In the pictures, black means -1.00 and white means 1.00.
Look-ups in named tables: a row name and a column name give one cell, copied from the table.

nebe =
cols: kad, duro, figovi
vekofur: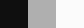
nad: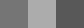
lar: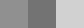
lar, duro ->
-0.10
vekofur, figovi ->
0.97
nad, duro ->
0.35
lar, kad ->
0.13
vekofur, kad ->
-0.88
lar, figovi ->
0.64
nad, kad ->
-0.08
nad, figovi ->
-0.31
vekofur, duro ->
0.37

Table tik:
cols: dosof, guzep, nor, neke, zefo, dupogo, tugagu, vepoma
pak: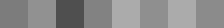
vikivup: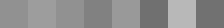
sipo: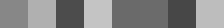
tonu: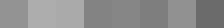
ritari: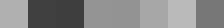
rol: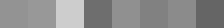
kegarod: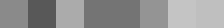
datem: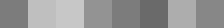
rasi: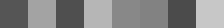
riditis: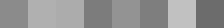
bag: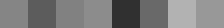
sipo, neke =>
0.54
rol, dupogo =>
0.01
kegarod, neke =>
-0.09
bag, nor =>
0.01
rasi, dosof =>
-0.33
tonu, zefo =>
0.05
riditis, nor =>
0.35
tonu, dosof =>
0.15
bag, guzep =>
-0.28
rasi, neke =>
0.43
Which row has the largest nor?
rol

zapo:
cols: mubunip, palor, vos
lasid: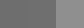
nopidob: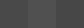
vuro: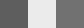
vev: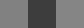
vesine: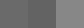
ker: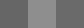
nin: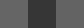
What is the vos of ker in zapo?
-0.17
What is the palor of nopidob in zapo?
-0.37
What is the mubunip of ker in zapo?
-0.20
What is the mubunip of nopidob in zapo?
-0.43
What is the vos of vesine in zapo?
0.06
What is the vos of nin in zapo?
-0.22
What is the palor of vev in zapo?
-0.52
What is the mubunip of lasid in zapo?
-0.14
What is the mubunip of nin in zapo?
-0.21
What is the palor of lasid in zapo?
-0.13
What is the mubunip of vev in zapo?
0.01
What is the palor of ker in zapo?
0.11
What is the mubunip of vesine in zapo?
-0.17
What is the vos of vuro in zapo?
-0.11
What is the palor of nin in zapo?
-0.58
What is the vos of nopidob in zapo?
-0.44
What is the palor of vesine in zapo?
-0.22

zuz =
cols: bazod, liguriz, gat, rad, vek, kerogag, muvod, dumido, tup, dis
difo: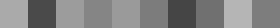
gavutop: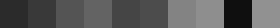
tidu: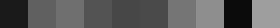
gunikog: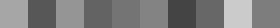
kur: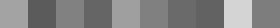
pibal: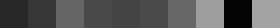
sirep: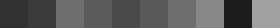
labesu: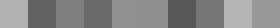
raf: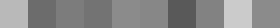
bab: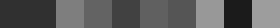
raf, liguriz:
-0.15
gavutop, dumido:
0.11
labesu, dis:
0.19
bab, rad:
-0.22
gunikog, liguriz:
-0.32
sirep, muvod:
-0.14
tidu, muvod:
-0.08
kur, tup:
0.66
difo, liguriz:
-0.42
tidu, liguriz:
-0.25
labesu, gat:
-0.01
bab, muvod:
-0.33
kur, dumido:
-0.23
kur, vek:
0.25
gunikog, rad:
-0.22
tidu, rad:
-0.35
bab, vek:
-0.49
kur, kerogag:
0.00
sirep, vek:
-0.42

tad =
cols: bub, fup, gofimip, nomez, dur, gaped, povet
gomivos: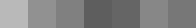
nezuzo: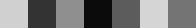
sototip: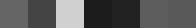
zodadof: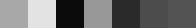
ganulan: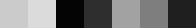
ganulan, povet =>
-0.76
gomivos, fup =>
0.14
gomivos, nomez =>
-0.26
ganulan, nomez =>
-0.64
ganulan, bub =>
0.59
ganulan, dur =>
0.27
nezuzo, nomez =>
-0.91
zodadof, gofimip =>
-0.91
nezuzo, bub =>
0.63
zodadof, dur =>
-0.67

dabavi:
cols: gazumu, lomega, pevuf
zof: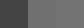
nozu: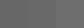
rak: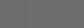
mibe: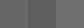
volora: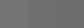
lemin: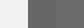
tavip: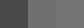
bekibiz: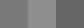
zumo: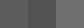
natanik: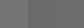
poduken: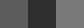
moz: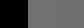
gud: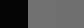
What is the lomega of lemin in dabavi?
-0.19
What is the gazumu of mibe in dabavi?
-0.19
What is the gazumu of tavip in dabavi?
-0.43
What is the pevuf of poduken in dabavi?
-0.04
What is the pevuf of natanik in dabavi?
-0.14
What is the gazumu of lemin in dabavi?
0.89
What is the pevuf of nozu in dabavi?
-0.14
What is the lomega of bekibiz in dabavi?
0.12
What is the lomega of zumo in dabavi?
-0.36
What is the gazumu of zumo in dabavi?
-0.27
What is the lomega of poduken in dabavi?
-0.63
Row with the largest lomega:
bekibiz

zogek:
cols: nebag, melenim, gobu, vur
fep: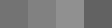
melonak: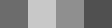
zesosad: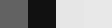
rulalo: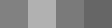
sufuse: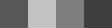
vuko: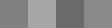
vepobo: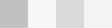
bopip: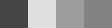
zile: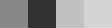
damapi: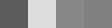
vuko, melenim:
0.31
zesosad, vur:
0.82
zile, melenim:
-0.61
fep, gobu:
0.13
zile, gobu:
0.51
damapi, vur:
0.01
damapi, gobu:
0.06
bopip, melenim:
0.75
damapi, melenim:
0.73
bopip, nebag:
-0.47
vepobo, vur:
0.91
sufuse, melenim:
0.52
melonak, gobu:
0.12
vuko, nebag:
0.01
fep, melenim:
0.01
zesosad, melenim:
-0.87
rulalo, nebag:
0.01
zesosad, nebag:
-0.23
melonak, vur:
-0.37
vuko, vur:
0.08

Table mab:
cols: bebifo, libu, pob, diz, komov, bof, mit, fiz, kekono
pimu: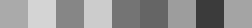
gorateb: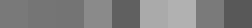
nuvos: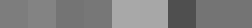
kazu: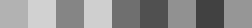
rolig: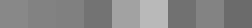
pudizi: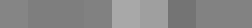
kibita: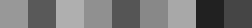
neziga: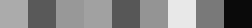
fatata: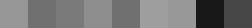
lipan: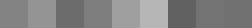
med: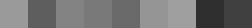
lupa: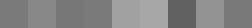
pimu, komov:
-0.09
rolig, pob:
0.00
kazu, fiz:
-0.49
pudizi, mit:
-0.09
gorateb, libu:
-0.08
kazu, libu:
0.64
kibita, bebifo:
0.19
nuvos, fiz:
-0.09
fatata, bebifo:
0.18
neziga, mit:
0.82
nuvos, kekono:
-0.09
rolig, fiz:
0.03
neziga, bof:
0.16
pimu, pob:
0.05
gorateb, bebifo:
-0.05
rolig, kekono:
-0.16
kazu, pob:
0.04
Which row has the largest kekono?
pimu

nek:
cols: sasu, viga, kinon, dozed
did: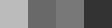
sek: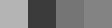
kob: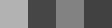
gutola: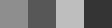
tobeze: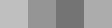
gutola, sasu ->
0.11
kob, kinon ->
0.02
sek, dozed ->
0.03
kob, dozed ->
-0.49
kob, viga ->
-0.45
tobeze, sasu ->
0.50
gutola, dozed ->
-0.59
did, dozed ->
-0.60
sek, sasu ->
0.41
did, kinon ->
-0.06
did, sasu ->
0.47
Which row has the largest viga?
tobeze

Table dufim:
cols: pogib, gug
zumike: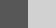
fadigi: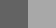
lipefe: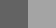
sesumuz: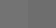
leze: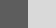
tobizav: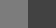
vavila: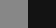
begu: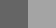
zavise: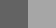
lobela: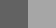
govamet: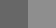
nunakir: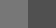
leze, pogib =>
-0.27
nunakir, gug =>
-0.37
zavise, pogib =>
-0.22
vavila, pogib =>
0.06
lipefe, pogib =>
-0.22
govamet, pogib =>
-0.19
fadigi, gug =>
0.32
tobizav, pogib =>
-0.03
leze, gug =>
0.70
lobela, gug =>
0.30
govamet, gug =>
0.11
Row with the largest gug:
leze

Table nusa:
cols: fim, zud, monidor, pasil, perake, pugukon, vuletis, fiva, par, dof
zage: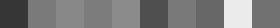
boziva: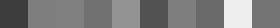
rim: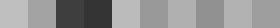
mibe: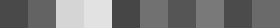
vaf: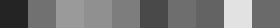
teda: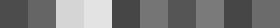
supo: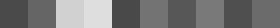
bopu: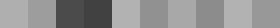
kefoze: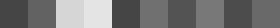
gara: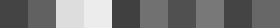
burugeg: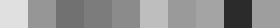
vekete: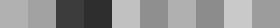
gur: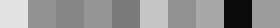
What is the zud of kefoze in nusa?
-0.23
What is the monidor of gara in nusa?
0.73
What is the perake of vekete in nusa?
0.51
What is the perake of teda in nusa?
-0.45
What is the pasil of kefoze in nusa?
0.79
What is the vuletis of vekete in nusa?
0.38
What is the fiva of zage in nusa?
-0.19
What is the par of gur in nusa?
-0.93
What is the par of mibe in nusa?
-0.41
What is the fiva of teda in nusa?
-0.04
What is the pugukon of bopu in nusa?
0.14
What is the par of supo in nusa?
-0.38
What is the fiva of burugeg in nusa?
0.29

